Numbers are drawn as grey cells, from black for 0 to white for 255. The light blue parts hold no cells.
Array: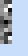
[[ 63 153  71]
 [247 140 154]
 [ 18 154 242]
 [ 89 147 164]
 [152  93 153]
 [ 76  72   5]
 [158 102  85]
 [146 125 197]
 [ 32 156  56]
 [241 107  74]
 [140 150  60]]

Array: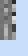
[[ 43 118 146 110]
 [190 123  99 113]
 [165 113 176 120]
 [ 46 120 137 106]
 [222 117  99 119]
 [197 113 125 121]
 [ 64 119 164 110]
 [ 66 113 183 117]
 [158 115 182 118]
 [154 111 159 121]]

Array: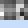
[[ 71 106  92  87  73 135 142]
 [103 167 112 118 105 216 216]
 [148 190 146 147 141 219 112]
 [100 250 115 127 103 158  38]
 [ 63 154  82  95  72 171 198]]

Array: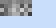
[[130 131 131 124 150 132 124 139]
 [ 84  83 115 129 173 159  83 172]
 [176 180  99 156 195 145 206 128]
 [ 61  83 107 140 173 172 104 172]]

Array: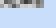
[[141 203  94 115 149 198 115  61  94 165 104]
 [151 164 209 165  91 152 206 199 211 196 132]]

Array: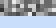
[[166 147 179 121 234 188 146  98 104 128 110 197 104 104]
 [129  91 177 115 148  83 211 105 204 207  71 116 106 104]
 [230  50 145 133 220 144 130  92  89 198  85 106 137 174]
 [ 99 179 121  91  97  75 114 140 233  67 175 177 137  91]]

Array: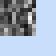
[[ 50  86  43  58 157  77  74 130 185]
 [ 27 103  36 104 119 108  94 181  95]
 [177 141  90 127  75 128  43  53  38]
 [ 93  89  56  46 162  70  53  82 204]
 [ 60  58  92  29 168  49 106  92 244]
 [102  79  87  43 155  63  75  65 212]
 [192 124 111  97  95 106  45  17  96]
 [148  88 191 114  60  98 152  46  76]
 [173 110 157 116  66 108 104  34  65]]

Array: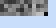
[[103 112  72  54  58  88 133  66  90 154 139 152]
 [124  58 153 110 139 134  81 145  52 179  68 101]
 [142  58  82 146 132  69  45 122 110 166 125 150]
 [ 13 116 126 120 116 145  95 112 136 166 190 192]]

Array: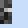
[[ 83 108  61]
 [ 50 109  60]
 [210  50 174]
 [ 71  97  25]
 [ 54  59  29]
 [ 67  23  83]]
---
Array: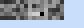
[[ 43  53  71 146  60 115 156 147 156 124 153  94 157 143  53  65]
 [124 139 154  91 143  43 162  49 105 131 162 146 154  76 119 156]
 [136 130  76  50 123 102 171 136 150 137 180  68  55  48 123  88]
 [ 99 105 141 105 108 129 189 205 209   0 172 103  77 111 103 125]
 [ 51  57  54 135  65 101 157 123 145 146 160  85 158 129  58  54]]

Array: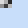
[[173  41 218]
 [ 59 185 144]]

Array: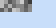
[[160  89 120 159 201  97  60 188]
 [109 175 108 135 134  92 133 189]
 [151  94 197 179 133 103 138  94]]

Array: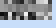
[[ 93 181  83  60  36 145 105  70 198 204 221  62 158]
 [147 131 142 115 127 123 150 140 147 150 145 112 157]
 [152 128 146 114 135 122 154 147 146 150 138 116 157]
 [ 29 222  27  84 106 243  27  71 197 188 141 205  12]
 [ 42 190  59 166  30 170  44  27 129 121 215 120  98]]

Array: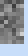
[[ 93  75 115  79  94 132]
 [135 147  61 148 168  91]
 [149 158  93 114 127 102]
 [115 135 132 123 123 159]
 [ 75 116  99 110 136 100]
 [164  95  93 132 127  75]
 [ 85  94 123 113 115 145]
 [124 118  78 133 157 107]
 [125 142  93 153 207 115]
 [126 137 130 105 100 131]
 [133 151 114 136 124 140]]

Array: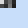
[[ 71 106  39 218]
 [ 44 120  30  72]]
